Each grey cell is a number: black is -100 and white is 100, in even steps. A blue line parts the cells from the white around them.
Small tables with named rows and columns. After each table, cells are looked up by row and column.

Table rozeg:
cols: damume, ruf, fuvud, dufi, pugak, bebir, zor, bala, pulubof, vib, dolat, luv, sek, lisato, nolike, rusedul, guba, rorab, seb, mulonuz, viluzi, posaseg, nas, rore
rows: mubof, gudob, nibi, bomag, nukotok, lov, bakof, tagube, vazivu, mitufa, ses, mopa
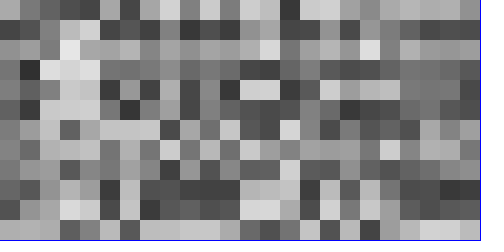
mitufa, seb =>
45
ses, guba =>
64
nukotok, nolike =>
-53
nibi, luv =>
22
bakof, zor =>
54
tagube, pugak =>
51
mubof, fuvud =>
-23
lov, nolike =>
-36
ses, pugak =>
59
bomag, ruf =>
-62
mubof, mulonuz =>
33
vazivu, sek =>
-26

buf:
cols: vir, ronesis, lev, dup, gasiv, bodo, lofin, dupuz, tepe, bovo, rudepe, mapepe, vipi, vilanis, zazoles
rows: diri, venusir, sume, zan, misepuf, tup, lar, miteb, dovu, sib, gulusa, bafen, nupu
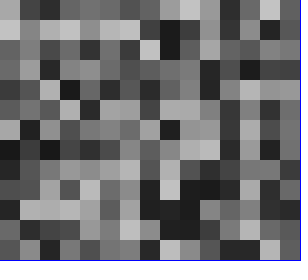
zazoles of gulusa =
-67
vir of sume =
-22
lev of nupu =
-71
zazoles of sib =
-18
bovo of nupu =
8
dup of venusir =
51
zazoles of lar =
-10
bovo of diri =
52
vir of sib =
-39
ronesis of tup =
-10
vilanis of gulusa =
-62
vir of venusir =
52

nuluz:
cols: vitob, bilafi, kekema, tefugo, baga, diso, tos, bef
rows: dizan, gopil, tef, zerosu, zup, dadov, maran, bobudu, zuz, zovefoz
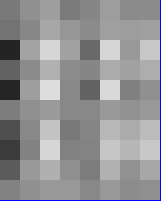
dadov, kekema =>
21
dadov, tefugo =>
7
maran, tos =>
34
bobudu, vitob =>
-54
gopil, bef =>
25
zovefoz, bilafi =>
13
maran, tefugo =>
-5
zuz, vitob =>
-29
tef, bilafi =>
28
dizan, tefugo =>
-4
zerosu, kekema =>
39
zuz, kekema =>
38
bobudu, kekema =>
68
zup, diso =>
70
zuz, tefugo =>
13
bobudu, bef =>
57
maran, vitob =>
-38
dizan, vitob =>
-5
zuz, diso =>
39
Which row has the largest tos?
bobudu

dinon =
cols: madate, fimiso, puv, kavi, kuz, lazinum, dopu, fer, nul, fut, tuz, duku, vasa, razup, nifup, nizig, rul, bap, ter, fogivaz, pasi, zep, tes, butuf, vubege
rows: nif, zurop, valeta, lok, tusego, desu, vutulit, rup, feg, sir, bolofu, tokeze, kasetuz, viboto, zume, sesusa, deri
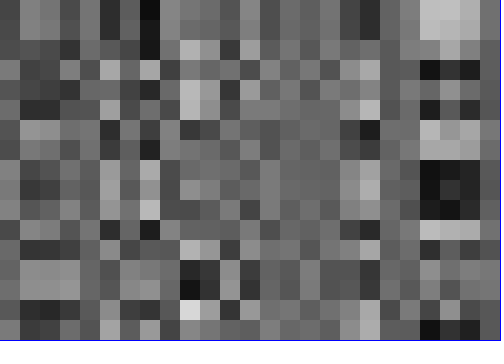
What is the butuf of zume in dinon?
-11
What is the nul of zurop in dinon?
3
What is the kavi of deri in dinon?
-15
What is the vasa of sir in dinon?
-18
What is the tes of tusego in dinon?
13
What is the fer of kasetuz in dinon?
-30
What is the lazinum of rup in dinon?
-54
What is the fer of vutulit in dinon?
-51
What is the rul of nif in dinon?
-10
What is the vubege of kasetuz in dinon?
-36
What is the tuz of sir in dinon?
-2
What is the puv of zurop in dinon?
-6
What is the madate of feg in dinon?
1
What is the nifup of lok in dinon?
-24
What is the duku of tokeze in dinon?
-27
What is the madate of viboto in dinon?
-22
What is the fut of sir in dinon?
11
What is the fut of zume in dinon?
-84
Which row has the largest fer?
bolofu

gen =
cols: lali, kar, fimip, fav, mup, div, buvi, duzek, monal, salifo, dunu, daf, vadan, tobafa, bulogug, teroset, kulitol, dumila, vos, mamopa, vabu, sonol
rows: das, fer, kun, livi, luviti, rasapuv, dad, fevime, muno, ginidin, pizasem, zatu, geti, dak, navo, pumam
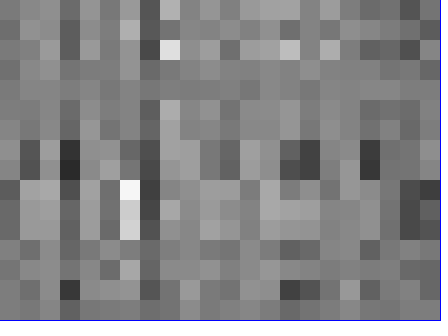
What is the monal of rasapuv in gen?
35
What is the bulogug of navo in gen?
-49
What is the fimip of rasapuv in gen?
5
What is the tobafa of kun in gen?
26
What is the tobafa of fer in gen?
13
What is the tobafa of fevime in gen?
13
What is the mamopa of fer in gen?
-3
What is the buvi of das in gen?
20
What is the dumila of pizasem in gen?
5
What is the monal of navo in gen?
-10
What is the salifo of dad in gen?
3
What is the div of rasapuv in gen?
-2
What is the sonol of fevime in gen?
11
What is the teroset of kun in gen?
3
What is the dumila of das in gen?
-2
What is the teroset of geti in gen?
-18
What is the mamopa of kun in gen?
-19
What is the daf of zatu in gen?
17
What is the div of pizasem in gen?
-11

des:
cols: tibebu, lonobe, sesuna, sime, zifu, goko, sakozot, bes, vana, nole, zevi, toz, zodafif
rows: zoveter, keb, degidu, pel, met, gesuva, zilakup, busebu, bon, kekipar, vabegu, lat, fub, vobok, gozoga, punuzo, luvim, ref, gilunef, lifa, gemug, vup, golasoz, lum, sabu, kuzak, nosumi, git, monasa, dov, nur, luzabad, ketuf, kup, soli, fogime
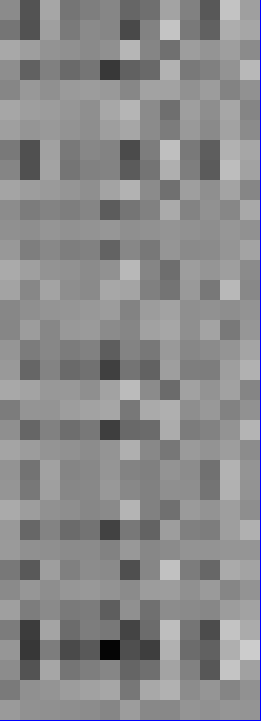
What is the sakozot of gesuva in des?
42
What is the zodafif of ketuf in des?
60
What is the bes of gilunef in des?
-23
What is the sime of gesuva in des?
18
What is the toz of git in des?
17
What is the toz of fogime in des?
17

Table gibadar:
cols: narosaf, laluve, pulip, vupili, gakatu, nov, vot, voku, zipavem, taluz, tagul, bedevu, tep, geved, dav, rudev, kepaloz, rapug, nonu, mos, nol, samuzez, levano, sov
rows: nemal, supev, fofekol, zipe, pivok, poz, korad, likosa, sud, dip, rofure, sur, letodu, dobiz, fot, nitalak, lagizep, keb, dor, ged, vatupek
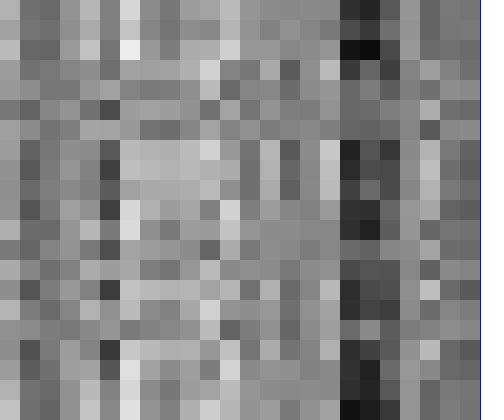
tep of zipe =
-7
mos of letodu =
5
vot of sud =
49
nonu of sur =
-74
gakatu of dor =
27
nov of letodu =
-39
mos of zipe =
-51
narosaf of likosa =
23
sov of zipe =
-12
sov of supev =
-6
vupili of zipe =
4

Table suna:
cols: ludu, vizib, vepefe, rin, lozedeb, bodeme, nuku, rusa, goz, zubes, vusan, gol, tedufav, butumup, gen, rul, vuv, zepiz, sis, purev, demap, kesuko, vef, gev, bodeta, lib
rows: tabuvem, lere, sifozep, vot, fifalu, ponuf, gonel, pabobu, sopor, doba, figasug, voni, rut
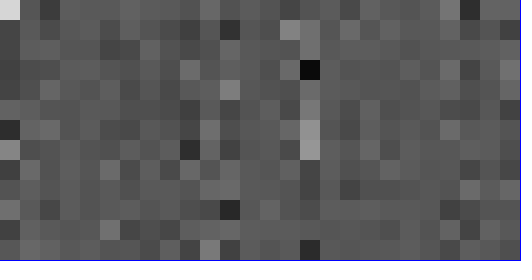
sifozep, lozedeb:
-33
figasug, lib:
-34
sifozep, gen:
-35
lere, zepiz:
-18
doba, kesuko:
-32
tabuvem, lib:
-23
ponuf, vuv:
-31
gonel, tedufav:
-32
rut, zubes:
-47
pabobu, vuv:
-27
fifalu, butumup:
-36
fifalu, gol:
-2
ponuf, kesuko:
-32
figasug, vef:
-49
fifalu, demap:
-36
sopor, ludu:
-50
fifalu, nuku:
-42
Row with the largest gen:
lere

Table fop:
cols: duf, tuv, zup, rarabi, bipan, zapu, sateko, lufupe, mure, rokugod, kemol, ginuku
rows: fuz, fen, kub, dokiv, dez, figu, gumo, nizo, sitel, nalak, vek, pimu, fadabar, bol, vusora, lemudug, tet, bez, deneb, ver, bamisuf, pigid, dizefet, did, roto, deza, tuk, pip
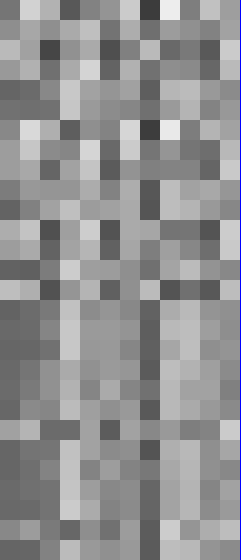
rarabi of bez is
56
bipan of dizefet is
27
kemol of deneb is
25
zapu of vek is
26
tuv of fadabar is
33
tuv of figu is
-13
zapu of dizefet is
9
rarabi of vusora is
17
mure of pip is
48
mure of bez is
30
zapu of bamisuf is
13
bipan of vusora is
41
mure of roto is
28
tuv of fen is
31
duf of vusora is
49
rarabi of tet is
56

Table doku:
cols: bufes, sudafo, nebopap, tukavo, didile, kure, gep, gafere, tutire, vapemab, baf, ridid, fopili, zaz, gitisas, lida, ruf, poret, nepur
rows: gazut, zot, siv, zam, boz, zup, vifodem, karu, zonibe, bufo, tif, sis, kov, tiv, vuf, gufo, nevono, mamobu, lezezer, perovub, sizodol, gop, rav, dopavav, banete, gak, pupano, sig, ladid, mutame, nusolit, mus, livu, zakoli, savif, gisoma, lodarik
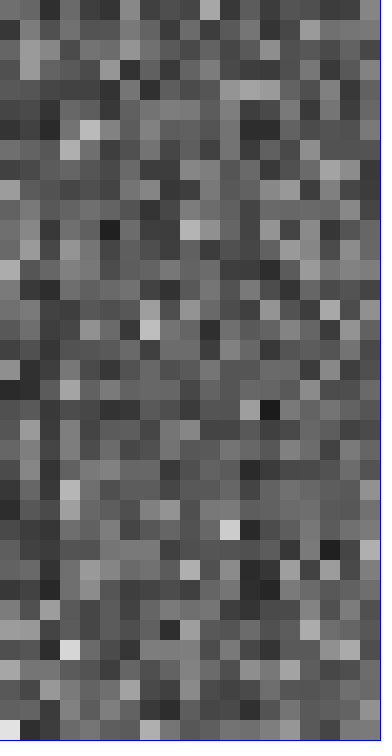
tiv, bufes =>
35
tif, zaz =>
-18
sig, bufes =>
-26
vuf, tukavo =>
-14
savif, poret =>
-13
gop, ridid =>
-46
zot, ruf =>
-12
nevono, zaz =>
-22
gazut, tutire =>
-39
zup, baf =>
-28
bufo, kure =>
-47
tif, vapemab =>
-3
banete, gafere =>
-28
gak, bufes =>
-65
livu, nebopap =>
-65
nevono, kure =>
-17
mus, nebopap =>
-47
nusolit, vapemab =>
-13
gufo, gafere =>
24
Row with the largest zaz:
boz

